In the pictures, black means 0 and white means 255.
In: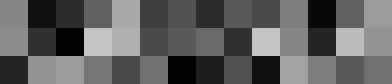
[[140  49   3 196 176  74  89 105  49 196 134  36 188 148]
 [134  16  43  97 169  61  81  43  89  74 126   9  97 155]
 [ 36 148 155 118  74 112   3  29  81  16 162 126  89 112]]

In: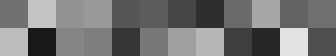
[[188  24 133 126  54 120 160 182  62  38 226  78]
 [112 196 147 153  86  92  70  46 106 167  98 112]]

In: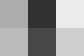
[[186  71 206]
 [173  49 235]]

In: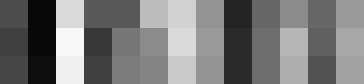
[[ 77   8 217  89  89 188 209 147  36 103 139 103 153]
 [ 71  14 240  64 124 132 201 147  42 110 174  83 161]
 [ 64   8 247  56 118 139 217 153  42 110 181  96 167]]

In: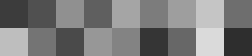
[[190 116  74 151 131  53 103 218  46]
 [ 60  80 144  95 165 124 158 197 110]]

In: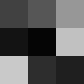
[[201  45  31]
 [ 65  86 151]
 [ 19   5 193]]

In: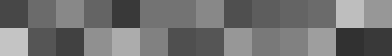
[[196  85  65 144 172 129  79  85 151 121 129 158  49  57]
 [ 71 107 136 100  57 115 115 136  79  93 100 107 190 151]]

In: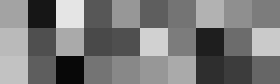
[[194  94   8 116 136 151 170  46  60 102]
 [186  79 170  73  79 209 124  30 108 202]
 [163  22 229  87 151  94 116 178 143 124]]

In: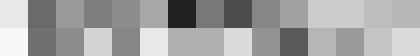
[[247 112 141 211 134 232 176 176 219 148  90 182 154 196 219]
 [232 106 154 126 141 168  34 120  76 134 162 203 203 190 182]]
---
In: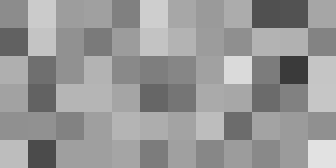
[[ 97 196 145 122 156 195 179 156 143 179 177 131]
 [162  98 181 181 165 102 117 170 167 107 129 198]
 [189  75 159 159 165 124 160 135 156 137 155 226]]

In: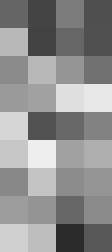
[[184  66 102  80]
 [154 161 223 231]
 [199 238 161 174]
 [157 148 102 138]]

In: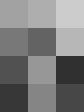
[[120  99 183]
 [ 55 133  71]]

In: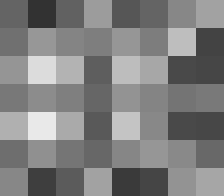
[[112 151 132 126 150 125 190  67]
 [120 140 127 102 147 132 116 121]
 [110 144 117 103 134 150 137 104]]

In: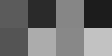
[[ 84 172 136 194]]

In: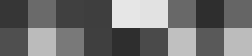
[[ 79 187 121  63  46  74 192  89 188]]

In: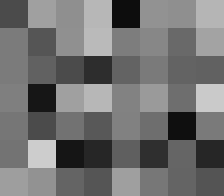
[[123  85 144 186 125 135 105 163]
 [127  22 160 183 130 154 110 202]
 [115 205  21  38  95  47 101  38]]

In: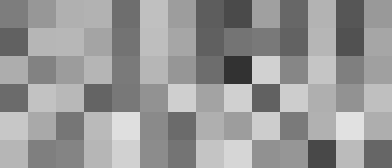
[[ 97 182 183 164 115 190 166  96 116 121  98 182  81 166]
 [107 194 184 100 120 146 207 163 208  97 205 175 146 191]
 [182 127 132 182 209 140 116 196 214 145 150  72 187 102]]
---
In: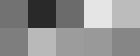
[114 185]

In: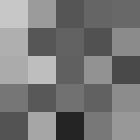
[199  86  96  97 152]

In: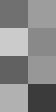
[112 137]

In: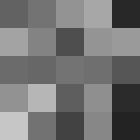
[ 98 131 115 143  35]

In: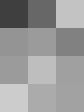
[ 63 155 160]

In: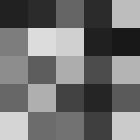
[ 33 220 173  37 203]

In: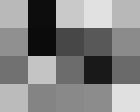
[185  11 108 140]
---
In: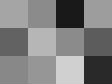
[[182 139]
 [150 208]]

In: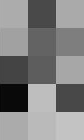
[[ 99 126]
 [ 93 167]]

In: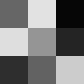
[[149  36]
 [ 98 204]]

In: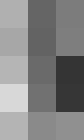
[[ 99 126]
 [106  52]]

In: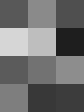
[[190  30]
 [114 141]]

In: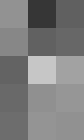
[[ 97 103]
 [198 162]]

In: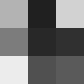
[[40 48]
 [80 90]]

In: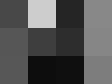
[[62 45]
 [13 15]]
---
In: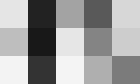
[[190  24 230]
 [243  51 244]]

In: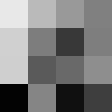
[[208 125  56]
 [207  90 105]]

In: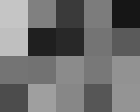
[[191  31  40]
 [116 114 139]]

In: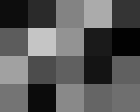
[[ 92 197 147]
 [161  76  96]]

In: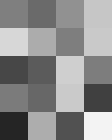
[[215 172 126]
 [ 71  91 207]]

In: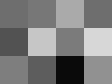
[[ 82 198 123]
 [126  93  10]]

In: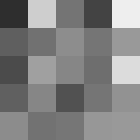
[[ 95 113 141]
 [ 75 160 134]]

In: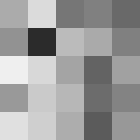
[[146  43 187]
 [239 216 164]]
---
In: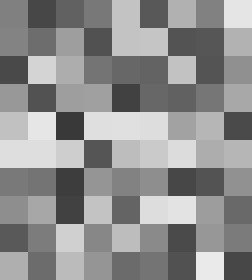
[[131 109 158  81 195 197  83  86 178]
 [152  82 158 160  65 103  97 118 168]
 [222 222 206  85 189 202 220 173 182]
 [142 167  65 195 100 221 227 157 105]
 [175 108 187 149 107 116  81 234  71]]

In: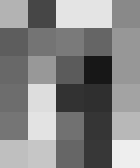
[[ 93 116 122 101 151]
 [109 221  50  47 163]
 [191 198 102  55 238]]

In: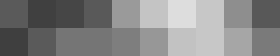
[[ 63  90 117 117 126 151 194 199 166 122]]

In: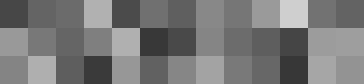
[[153 120 101 127 176  56  73 133 108  94  69 156 158]]

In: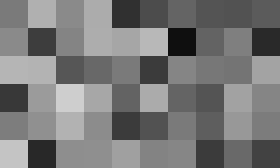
[[138  61 132 173 166 184  15  99 127  41]
 [ 56 155 206 167  99 171 100  84 162 133]
 [196  40 142 143 160 131 134  59 105  66]]

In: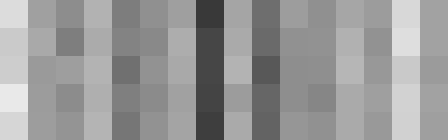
[[202 169 126 171 131 137 173  70 170 106 145 146 177 146 222 162]
 [233 156 140 175 127 139 161  68 156 102 142 134 170 159 210 162]]
